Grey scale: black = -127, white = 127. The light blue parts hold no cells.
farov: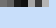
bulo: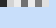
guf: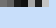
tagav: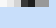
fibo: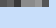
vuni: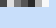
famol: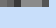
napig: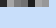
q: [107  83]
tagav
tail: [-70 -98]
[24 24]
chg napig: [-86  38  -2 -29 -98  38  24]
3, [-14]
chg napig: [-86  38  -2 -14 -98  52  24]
5, [38]
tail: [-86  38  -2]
[-14 -98  38  24]

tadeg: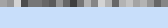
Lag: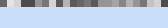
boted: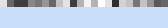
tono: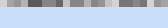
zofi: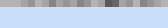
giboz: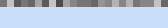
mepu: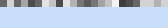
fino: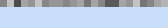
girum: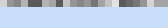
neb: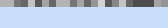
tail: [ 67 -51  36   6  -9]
[ -9 -24  21   6  51   6  51  -9   6   6  67 -24]
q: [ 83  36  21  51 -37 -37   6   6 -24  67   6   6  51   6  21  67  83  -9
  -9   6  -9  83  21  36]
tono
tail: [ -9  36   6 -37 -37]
[36 21 67 -9  6 36 51]

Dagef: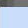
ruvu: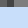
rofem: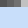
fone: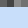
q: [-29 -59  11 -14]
fone
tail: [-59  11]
[-14]
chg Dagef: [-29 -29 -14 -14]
0, [-43]
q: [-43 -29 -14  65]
rofem
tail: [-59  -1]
[-1]

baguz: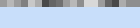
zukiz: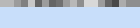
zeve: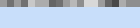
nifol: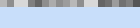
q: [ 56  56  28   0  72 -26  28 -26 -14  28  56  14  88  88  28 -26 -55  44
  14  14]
zukiz
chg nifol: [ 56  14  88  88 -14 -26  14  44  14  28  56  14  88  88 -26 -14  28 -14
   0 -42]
4, [0]
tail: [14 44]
[ 14  28  56  14  88  88 -26 -14  28 -14   0 -42]
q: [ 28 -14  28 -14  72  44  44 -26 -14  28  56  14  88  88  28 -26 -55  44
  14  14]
zeve
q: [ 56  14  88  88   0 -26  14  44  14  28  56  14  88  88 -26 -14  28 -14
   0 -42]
nifol

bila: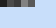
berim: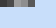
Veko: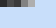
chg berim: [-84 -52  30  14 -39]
0, [-68]
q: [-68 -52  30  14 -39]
berim
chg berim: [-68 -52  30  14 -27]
4, [-39]
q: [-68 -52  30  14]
berim
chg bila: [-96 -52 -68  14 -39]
3, [2]
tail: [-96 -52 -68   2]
[-39]
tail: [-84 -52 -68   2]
[46]

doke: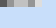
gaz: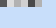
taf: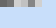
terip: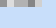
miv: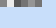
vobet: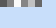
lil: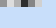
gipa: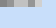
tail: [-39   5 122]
[  5  65 -24]
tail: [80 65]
[ 5 80]
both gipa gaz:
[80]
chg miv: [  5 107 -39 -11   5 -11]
4, [21]
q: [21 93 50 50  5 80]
terip
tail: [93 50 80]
[-54  50]
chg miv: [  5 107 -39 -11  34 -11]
4, [21]

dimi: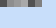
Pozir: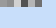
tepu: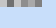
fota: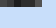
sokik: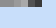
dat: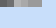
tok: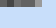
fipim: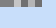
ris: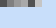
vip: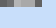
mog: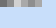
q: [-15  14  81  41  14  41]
mog
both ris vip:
[41]
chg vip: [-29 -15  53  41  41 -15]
5, [-29]
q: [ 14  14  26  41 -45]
sokik
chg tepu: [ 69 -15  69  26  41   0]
3, [14]
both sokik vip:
[41]
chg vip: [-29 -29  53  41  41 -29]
1, [-15]

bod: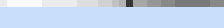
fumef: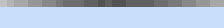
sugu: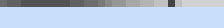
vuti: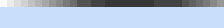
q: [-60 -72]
vuti
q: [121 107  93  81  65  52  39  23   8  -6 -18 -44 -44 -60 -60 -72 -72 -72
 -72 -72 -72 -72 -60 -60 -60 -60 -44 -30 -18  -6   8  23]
vuti
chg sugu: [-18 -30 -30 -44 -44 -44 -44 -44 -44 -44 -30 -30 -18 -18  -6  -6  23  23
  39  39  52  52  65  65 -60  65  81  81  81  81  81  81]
15, [8]

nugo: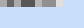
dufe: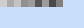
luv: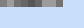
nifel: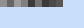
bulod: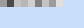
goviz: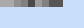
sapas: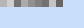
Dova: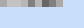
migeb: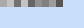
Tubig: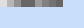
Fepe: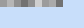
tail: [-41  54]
[16 16 95]
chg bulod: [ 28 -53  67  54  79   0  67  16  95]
7, [28]
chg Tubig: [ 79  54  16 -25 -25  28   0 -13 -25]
0, [95]
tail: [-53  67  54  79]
[ 0 67 28 95]
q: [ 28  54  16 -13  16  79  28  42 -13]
Fepe
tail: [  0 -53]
[ 28   0 -41 -41]

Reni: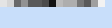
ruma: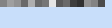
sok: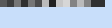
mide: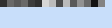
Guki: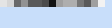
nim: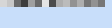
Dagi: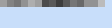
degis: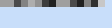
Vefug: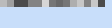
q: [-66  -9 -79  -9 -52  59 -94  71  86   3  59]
sok
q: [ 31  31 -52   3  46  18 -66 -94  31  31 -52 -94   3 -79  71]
degis
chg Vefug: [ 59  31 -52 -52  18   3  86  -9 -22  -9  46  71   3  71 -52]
4, [3]

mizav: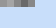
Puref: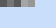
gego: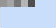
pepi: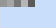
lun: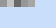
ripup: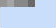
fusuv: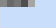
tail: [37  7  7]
[-22]
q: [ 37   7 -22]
mizav
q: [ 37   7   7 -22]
ripup
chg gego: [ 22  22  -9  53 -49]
1, [37]

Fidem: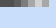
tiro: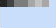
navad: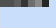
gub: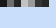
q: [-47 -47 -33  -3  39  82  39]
Fidem
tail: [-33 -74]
[-17  10 -89]
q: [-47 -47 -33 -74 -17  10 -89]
navad
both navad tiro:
[-89]

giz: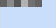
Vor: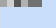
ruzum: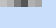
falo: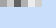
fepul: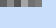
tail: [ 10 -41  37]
[-14  -2]
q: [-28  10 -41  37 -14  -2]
fepul
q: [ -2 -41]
ruzum
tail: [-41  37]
[-14  -2]
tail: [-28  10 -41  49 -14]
[-28]

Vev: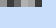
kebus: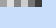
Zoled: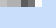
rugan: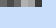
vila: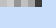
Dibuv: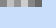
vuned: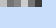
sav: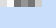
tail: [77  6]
[-22]
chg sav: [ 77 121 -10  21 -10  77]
0, [93]
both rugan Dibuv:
[-22]
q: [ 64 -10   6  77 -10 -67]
vuned
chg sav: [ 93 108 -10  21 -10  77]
1, [121]
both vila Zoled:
[64]

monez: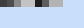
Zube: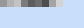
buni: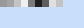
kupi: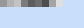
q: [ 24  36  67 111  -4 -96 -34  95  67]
buni
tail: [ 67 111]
[ -4 -96 -34  95  67]

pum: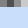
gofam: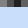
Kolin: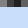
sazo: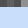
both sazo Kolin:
[-31]
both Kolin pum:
[1]
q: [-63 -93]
Kolin
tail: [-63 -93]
[-31]
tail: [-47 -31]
[-47  16]
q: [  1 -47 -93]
gofam
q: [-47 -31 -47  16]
sazo

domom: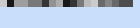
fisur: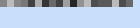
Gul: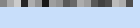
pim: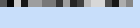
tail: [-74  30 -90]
[ -62   59   87   87  -50 -104   45    5]
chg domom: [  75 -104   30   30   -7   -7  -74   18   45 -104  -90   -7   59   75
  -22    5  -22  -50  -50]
10, [-74]
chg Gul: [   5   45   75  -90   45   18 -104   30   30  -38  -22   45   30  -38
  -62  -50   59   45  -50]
8, [18]
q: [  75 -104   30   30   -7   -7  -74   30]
pim
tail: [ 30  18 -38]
[-22  45  30 -38 -62 -50  59  45 -50]
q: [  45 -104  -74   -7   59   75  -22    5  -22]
domom

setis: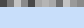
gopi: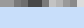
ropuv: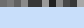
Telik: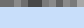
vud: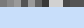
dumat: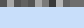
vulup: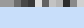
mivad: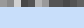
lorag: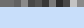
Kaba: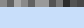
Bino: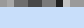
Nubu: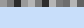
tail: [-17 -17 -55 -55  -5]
[ -5 -95  67  26  26]
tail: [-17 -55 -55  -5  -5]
[-95  67  26  26]

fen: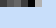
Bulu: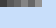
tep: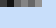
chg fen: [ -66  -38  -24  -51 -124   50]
3, [-66]
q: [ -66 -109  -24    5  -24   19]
tep

